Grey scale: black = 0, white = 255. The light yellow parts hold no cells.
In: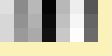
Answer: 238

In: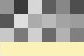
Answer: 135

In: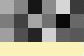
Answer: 214

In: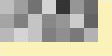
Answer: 150

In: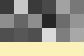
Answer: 162

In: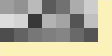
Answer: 172
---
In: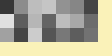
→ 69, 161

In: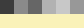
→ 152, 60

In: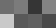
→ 131, 201

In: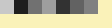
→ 128, 200

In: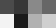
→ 103, 243

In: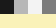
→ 124, 25

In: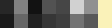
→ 144, 26

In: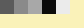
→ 235, 91

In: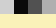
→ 175, 208

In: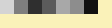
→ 17, 212
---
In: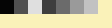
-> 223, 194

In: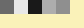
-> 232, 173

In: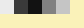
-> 235, 197

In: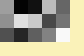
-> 249, 223

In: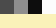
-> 252, 142

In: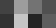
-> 197, 157
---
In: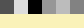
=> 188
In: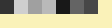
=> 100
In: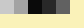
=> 40
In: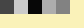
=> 173
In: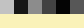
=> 4
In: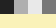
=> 233
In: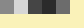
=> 43
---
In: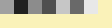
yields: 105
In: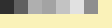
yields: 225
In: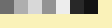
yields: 40
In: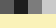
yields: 124
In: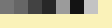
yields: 19
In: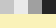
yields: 160
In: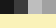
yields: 190
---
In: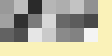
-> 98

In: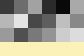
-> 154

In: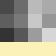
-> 51

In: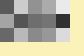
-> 104

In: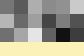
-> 112

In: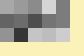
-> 147

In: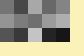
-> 84

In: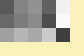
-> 160
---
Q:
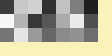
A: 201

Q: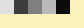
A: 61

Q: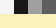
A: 24

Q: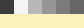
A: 245

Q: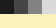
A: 69

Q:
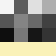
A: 92

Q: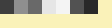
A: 143

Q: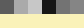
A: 170
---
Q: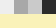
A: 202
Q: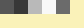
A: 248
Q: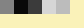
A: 214
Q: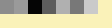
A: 120
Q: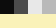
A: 232
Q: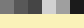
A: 159
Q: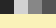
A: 135
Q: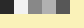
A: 177
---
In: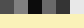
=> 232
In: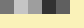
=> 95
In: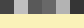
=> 53
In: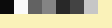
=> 198
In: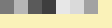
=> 162
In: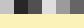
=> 101
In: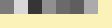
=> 171
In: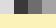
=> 164
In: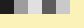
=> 201
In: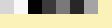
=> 164
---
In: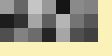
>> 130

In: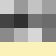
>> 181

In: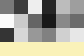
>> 215

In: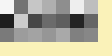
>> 156

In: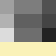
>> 110

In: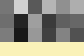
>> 24
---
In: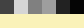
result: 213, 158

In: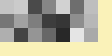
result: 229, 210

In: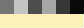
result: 196, 167

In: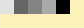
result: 226, 170

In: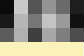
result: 201, 195

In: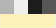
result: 239, 180

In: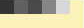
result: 216, 134
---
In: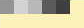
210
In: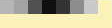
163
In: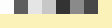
94
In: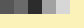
106
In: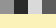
41
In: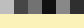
70
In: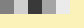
207
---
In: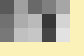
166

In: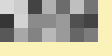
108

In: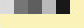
24

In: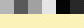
5

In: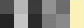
108

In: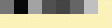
68

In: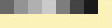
125
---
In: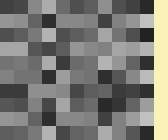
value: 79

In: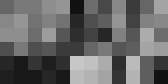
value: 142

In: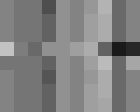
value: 131

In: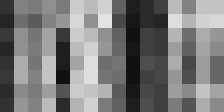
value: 56

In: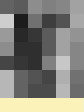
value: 154

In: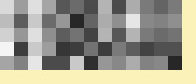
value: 209
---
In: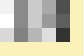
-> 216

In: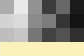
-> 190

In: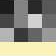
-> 181

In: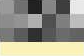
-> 121

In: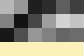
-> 24

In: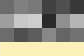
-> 108

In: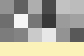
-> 124

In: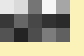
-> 83
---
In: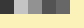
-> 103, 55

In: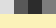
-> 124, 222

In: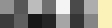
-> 173, 60

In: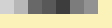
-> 146, 210

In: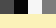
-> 124, 74

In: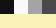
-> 74, 17
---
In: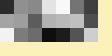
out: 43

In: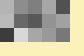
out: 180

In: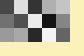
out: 72

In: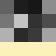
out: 98

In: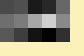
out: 74

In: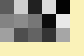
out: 91

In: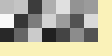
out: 188

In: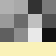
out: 177
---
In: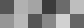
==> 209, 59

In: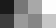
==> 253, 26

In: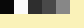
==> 251, 8

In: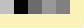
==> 192, 3

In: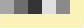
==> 223, 52

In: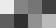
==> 235, 49
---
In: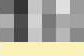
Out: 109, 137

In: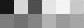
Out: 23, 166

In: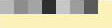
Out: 184, 90

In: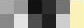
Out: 170, 206

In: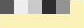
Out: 89, 147

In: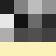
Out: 31, 65

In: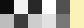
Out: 12, 120

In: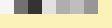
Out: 245, 151

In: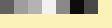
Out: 97, 72
